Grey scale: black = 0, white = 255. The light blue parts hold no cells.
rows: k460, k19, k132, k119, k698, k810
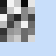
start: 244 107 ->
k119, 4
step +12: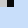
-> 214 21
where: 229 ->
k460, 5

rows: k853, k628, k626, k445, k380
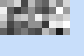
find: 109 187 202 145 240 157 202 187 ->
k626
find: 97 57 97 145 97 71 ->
k628
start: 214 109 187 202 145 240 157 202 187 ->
k626, 1
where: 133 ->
k853, 9

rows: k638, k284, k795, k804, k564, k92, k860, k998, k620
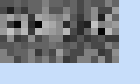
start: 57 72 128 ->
k620, 10
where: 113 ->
k860, 8
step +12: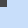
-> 84

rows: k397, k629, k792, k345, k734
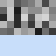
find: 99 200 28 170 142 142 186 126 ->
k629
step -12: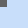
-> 87
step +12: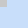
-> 212
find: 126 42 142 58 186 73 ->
k345
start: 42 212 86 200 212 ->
k792, 3

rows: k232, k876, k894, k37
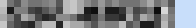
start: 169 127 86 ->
k37, 12
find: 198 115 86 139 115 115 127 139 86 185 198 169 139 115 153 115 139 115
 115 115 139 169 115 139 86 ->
k232
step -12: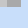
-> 186 157 157
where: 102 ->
k37, 2
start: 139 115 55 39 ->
k894, 10
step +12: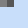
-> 139 98
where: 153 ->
k232, 15

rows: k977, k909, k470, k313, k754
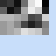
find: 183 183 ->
k470
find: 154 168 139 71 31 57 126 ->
k313
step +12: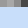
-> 166 180 151 83

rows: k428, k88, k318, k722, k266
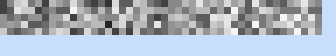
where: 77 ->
k318, 7
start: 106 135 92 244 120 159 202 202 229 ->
k722, 34
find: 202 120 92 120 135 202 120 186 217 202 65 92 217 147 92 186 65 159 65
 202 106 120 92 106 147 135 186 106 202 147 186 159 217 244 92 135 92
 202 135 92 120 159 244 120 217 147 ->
k266
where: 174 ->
k722, 12
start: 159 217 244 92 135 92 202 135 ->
k266, 32
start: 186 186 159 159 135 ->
k88, 21

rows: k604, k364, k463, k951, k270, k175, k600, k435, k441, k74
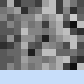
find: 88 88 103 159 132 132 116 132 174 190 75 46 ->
k441
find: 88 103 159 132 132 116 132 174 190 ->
k441

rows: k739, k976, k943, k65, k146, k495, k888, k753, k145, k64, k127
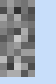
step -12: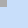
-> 160
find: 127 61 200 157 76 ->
k64

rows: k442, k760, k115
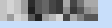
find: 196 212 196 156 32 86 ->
k760
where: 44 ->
k442, 5

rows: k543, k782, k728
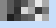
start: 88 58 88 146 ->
k543, 2
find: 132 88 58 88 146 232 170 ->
k543
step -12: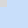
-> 204
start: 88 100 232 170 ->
k728, 4
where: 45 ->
k782, 3

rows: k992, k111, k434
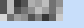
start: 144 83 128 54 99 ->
k434, 4
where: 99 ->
k434, 8
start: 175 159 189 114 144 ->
k992, 5
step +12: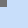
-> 126
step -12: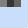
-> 116 42 87

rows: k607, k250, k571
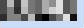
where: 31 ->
k571, 6
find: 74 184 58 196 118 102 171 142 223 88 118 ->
k607
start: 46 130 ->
k571, 1
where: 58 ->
k607, 3
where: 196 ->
k607, 4
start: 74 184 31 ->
k571, 4

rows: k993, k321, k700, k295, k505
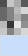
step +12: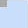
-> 182
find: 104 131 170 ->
k700
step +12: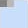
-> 143 197

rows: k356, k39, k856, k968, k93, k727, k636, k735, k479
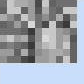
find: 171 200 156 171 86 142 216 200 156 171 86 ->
k727
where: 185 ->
k636, 7
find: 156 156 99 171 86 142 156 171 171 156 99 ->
k735
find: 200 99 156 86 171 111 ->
k39
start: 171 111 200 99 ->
k479, 8
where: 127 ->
k636, 2

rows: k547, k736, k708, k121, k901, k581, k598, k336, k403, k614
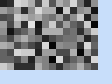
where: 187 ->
k708, 4
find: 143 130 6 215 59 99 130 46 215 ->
k403
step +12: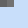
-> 111 126
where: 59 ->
k403, 10
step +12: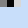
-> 142 18 227
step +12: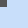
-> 98

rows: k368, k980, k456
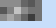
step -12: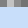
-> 116 183 128 103
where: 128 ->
k980, 2
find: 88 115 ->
k368
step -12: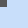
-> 76
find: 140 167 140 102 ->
k456
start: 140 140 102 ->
k368, 2
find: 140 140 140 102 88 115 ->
k368

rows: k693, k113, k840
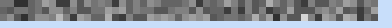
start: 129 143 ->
k113, 46
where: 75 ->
k840, 17
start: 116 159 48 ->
k840, 38

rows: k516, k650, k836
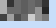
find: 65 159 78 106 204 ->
k836
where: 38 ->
k650, 7
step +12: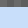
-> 118 106 118 106
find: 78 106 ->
k836
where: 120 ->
k836, 7

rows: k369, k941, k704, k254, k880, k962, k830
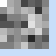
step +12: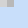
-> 223 196
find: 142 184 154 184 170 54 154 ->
k941
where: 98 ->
k369, 5
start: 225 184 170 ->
k254, 5
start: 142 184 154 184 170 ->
k941, 1

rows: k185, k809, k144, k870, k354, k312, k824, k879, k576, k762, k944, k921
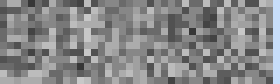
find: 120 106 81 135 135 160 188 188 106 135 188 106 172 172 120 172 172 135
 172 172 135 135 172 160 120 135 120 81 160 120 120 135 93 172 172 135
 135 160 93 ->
k824
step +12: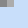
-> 147 184
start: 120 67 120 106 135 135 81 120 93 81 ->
k921, 24
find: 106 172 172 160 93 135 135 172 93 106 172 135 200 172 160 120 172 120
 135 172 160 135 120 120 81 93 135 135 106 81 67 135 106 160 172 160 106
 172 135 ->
k312
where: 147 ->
k144, 7

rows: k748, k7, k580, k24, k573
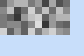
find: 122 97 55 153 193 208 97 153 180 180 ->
k580
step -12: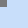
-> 110
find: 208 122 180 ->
k573

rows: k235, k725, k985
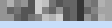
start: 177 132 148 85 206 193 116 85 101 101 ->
k235, 2
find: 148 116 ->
k985
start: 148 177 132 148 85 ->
k235, 1

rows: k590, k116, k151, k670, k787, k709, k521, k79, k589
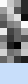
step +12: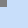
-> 140
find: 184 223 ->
k151

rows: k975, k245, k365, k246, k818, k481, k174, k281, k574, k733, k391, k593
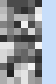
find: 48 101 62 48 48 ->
k481
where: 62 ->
k481, 3
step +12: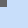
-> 113
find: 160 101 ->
k818
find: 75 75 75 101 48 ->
k975
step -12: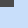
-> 63 63
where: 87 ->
k574, 5

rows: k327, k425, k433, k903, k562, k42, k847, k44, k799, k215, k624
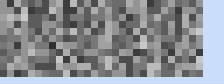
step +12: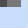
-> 89 132 132
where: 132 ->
k847, 2

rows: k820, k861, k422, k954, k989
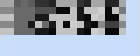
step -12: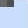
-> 93 67
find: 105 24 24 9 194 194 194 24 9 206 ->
k989
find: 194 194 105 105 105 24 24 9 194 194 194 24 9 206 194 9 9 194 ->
k989
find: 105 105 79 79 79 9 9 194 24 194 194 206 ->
k861

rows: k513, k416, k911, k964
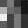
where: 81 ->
k513, 1
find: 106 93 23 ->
k416
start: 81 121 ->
k513, 1
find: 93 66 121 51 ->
k964
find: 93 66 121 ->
k964
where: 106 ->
k416, 2
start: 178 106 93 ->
k416, 1

